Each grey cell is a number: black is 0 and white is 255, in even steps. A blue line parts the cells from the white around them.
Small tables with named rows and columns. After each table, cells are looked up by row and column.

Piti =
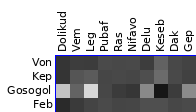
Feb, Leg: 68
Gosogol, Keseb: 22
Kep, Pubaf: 70
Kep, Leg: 91
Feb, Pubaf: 74
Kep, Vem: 85
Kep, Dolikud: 52
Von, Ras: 72
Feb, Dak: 71
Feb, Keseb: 79
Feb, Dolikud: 42
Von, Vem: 61

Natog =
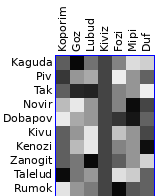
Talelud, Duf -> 98
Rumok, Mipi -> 87
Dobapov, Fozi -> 52
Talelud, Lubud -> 152
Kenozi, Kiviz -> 68
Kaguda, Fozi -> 131
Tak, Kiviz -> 68
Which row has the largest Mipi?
Kaguda

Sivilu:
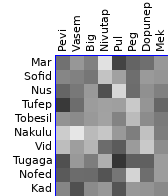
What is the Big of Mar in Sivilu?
128
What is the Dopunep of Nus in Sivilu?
144
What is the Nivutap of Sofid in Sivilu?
195
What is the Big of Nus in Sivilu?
153
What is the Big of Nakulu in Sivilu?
186
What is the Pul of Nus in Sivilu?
215
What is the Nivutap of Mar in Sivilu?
225

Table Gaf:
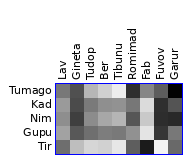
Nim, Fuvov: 45
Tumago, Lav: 120
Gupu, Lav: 162
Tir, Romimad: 94
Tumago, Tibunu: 237
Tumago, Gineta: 80
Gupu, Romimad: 145
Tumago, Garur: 2
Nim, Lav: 142
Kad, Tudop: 122
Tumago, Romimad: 47
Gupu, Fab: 228
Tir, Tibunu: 231
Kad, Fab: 219
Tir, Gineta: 190
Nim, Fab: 201
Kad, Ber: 143
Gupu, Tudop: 111
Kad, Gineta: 75
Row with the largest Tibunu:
Tumago

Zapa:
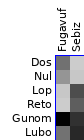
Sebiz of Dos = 204
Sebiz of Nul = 199
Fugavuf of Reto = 204
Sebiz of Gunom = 49
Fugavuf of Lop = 199
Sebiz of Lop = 77
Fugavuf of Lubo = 114
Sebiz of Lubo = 40
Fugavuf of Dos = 113
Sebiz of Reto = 94
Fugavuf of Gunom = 3
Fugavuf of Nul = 149

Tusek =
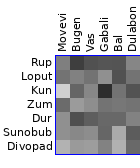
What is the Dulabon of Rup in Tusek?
134
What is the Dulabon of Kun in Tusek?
83
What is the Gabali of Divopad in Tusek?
130
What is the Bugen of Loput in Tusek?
129
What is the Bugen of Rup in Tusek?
62
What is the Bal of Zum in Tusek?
119
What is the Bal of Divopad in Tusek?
177
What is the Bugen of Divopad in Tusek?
154
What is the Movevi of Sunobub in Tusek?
144
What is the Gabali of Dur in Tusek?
104
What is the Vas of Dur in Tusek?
94

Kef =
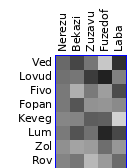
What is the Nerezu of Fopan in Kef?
121
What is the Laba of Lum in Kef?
72
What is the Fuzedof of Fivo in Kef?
158
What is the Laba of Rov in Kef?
107
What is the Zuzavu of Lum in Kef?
113
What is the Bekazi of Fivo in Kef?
175
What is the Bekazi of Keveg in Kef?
132
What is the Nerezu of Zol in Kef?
144
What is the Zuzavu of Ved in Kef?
117
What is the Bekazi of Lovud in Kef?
118
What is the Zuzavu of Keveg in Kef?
93
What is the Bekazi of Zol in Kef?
163
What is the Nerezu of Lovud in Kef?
113
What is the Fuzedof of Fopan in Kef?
149
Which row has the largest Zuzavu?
Rov

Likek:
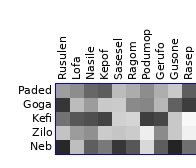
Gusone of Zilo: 200
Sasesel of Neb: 55
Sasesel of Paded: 188
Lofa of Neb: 190
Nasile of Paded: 103
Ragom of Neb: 87
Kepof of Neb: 121

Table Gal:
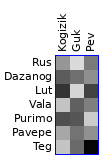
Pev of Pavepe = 145
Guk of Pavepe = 115
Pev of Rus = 122
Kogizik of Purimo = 78
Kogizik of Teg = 196
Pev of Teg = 5
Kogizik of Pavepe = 167
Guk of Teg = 106
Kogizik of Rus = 150
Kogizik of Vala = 195
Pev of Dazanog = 143

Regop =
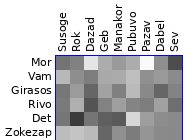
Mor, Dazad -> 229
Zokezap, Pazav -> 149
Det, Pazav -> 158
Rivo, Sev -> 110
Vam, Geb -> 169
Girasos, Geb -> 162
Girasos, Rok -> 155
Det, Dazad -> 117
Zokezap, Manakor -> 144
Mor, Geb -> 172
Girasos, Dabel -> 102
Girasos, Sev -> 131
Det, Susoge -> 118

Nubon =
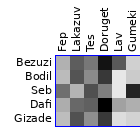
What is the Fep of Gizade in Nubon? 189
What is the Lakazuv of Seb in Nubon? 180
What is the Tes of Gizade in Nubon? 143
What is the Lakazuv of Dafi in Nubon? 104
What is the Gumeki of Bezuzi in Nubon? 208
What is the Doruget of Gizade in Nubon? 57
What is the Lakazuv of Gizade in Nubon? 81
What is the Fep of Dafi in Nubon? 173
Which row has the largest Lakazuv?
Seb

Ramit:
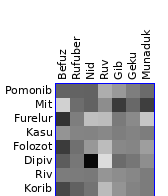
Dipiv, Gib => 107
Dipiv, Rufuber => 119
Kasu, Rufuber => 132
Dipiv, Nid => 8
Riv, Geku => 135
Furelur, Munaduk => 198
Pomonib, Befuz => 99
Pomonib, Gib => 153
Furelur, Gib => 122
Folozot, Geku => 133
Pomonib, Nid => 98
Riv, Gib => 141
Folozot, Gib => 136
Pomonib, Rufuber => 99
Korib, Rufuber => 97
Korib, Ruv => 187
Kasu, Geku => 131
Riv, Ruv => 149

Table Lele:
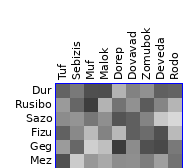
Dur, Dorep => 179
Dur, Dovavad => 130
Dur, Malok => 78
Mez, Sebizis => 203
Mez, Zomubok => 125
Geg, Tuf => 155

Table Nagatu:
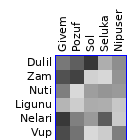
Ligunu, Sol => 172
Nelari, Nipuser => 202
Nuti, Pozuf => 217
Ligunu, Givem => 181
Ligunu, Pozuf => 205
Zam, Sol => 209
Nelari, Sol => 154
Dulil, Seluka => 174
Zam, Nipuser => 147
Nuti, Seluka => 149
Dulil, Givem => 120
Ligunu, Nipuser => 199
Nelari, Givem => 56
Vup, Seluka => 204

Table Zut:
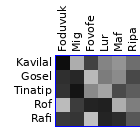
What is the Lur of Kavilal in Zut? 132
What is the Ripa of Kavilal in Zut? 110
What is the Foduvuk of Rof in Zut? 187
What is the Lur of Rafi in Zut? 36
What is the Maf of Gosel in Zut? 139
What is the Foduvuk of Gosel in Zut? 47
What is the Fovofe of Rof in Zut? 35
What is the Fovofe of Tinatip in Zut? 137
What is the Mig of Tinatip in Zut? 20
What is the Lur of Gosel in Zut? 124
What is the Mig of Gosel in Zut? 39
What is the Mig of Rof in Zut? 60
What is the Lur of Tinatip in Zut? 164
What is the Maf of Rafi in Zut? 44
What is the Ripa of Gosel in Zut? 72
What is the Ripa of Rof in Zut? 126
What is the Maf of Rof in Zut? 174
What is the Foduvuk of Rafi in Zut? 58

